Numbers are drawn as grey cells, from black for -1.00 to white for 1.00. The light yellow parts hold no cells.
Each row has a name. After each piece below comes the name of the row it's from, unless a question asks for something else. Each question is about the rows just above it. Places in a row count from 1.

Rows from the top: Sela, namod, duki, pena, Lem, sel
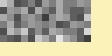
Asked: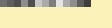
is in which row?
sel
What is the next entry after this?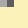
[-0.01]
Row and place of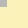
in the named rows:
Lem, 2
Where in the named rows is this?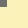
sel, 1

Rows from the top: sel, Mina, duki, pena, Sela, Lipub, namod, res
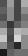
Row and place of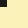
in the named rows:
res, 1
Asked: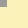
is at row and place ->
sel, 2
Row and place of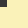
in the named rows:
pena, 2
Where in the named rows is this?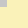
Lipub, 1
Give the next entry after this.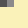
[-0.46]
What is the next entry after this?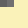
[-0.12]
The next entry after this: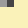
[0.34]

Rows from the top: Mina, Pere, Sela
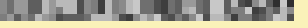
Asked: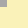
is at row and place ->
Pere, 27
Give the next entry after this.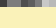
[-0.39]
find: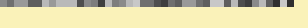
Mina

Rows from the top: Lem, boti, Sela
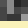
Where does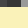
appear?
Sela
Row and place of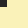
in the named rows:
Lem, 3
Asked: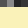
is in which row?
Lem
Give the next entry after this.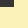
[0.20]
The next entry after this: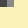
[-0.46]

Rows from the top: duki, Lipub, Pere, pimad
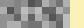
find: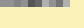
duki
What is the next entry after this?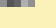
[-0.09]
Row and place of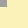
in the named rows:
Lipub, 5
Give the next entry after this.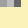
[-0.21]

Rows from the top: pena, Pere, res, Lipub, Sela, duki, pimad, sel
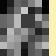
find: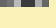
res
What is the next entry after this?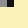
[-0.32]
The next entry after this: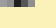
[0.46]
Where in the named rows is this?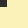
sel, 1
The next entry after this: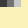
[-0.74]
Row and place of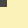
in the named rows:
duki, 5
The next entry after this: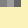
[-0.74]

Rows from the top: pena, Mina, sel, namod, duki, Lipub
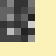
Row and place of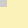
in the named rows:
namod, 5
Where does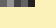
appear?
sel
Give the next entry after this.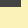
[-0.60]
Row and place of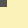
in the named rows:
pena, 1

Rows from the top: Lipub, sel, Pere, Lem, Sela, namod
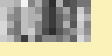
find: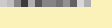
namod
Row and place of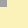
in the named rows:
sel, 10
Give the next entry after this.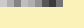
[0.27]

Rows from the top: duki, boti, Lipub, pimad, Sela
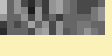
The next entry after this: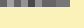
[-0.20]
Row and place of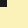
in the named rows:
boti, 5
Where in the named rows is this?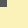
Sela, 10
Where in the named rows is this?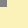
boti, 4

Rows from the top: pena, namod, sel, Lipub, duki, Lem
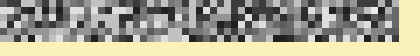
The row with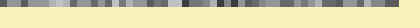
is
duki
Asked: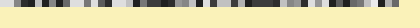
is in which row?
namod
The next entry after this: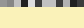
[-0.53]
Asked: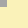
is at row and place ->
sel, 12
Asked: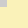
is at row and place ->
Lipub, 1
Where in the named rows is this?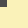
pena, 32

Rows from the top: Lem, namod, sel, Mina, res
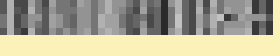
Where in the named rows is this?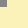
namod, 18
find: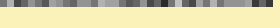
Mina

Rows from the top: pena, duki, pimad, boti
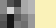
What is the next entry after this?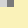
[0.32]
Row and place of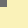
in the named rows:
boti, 4

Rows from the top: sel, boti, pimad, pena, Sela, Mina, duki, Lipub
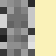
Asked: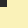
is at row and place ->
sel, 5
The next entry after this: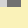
[-0.11]
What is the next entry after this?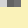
[-0.22]

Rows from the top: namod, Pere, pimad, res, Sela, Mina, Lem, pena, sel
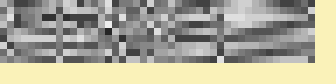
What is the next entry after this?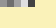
[-0.04]
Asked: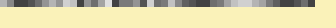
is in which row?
namod
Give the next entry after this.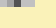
[0.41]

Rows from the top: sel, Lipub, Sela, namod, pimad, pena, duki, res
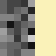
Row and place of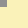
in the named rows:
pena, 1
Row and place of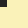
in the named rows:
Lipub, 5
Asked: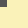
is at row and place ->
res, 3

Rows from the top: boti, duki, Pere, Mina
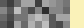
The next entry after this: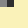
[0.05]
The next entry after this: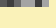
[0.18]
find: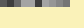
boti
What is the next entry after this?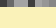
[-0.08]
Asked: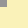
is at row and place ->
boti, 8
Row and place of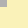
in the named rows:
Mina, 5

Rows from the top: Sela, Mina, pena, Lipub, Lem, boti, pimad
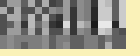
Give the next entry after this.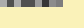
[-0.58]
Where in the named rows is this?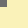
Lipub, 6
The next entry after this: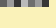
[-0.69]
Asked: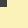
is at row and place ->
Sela, 8

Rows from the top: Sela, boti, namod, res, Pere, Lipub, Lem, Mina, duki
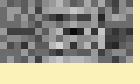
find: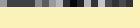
Pere
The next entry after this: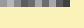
[0.08]
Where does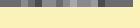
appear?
res
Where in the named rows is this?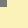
Lipub, 4

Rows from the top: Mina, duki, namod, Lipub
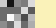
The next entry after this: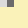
[0.36]
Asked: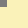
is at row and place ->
Mina, 4
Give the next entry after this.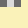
[0.36]
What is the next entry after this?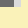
[-0.29]
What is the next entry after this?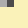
[0.47]

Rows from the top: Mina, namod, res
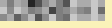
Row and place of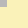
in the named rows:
res, 5
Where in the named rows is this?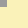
Mina, 4
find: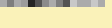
Mina
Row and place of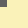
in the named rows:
res, 3
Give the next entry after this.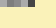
[-0.01]

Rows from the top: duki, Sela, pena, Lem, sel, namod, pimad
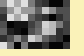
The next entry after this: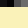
[0.55]
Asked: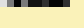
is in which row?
pimad
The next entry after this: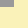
[-0.25]
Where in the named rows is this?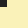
sel, 2
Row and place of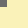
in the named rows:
sel, 6
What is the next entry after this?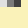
[-0.62]

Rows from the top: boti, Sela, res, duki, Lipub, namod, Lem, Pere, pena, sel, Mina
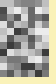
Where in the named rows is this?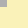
duki, 4
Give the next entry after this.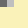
[0.38]
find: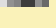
sel
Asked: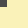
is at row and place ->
Sela, 1

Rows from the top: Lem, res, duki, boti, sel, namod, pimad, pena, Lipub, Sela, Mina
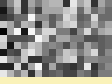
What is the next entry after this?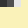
[-0.60]
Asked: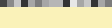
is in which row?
Lem
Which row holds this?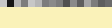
pimad
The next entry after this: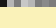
[-0.37]
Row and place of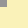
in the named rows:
Lipub, 2
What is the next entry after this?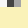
[-0.37]

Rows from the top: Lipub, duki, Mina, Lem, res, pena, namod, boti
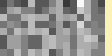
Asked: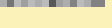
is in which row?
res
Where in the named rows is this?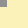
Lem, 2

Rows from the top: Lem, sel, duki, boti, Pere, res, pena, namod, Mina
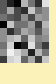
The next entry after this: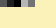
[-0.64]
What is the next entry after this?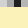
[-0.10]
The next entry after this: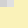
[-0.21]
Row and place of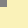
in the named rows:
res, 6
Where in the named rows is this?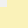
namod, 2
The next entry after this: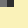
[0.76]

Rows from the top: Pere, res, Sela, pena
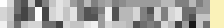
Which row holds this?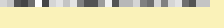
Sela
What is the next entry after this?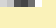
[-0.46]
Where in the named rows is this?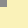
Pere, 18
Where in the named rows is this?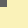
res, 14
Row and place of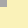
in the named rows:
Pere, 16

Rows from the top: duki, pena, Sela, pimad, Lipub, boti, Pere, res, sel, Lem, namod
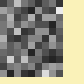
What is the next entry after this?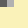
[-0.48]
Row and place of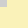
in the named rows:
sel, 2

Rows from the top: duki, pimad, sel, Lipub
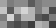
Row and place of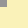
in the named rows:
Lipub, 1
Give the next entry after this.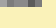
[0.08]
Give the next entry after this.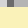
[-0.29]
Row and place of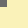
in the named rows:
sel, 3

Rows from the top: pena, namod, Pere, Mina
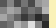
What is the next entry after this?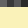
[-0.43]
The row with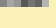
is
namod
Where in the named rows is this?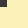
Pere, 4

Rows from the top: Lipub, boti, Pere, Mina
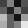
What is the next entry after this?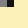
[-0.36]
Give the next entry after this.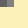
[0.81]
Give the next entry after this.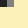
[-0.48]

